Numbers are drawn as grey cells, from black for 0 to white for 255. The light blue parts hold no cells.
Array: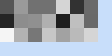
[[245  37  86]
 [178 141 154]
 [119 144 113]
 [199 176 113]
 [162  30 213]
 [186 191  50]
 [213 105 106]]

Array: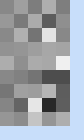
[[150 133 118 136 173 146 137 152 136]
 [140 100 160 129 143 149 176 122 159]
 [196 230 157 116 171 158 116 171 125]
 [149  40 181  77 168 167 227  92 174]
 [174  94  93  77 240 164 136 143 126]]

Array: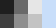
[[ 63  31]
 [142 105]
 [195 230]]

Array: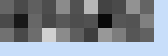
[[113  74 102]
 [ 73  24  74]
 [109 103  95]
 [208  72  77]
 [139  88 139]
 [ 94  77  81]
 [ 62  81 183]
 [152   9  67]
 [125  86  74]
 [ 86  83 146]
 [ 97 128 100]]

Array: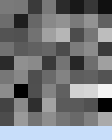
[[ 76  67 140 119  42 114  83 109 122]
 [154 138   1 136 144  91  81  30 120]
 [115  46  79  78 138  97 114 103  58]
 [142 163 131 106  57 103 161 137 121]
 [117  91  96 131 116  75 182 146  43]
 [105  90 210  94  38 124  76 122  24]
 [128  81 214  97 110 140 119 147  55]
 [170   1 243  83 160  58 189  97  16]]

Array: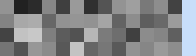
[[117  67 131 147]
 [ 83 194 168  33]
 [151 200 172  43]
 [139 127 103 135]
 [ 88  92 146  63]
 [195  82 149 154]
 [102 182 146  48]
 [119 123 165  84]
 [ 89 110  99 147]
 [146  64 141 159]
 [134 140  94 121]
 [154 133 105 141]
 [141  95 155  66]]
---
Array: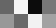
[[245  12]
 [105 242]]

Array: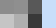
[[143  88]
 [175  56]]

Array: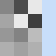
[[ 76 232]
 [234  62]]

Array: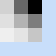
[[103   1]
 [179 125]]

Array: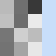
[[112  56]
 [109 234]]

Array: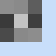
[[138  93]
 [195  62]]

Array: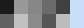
[[153 135]
 [193 139]]
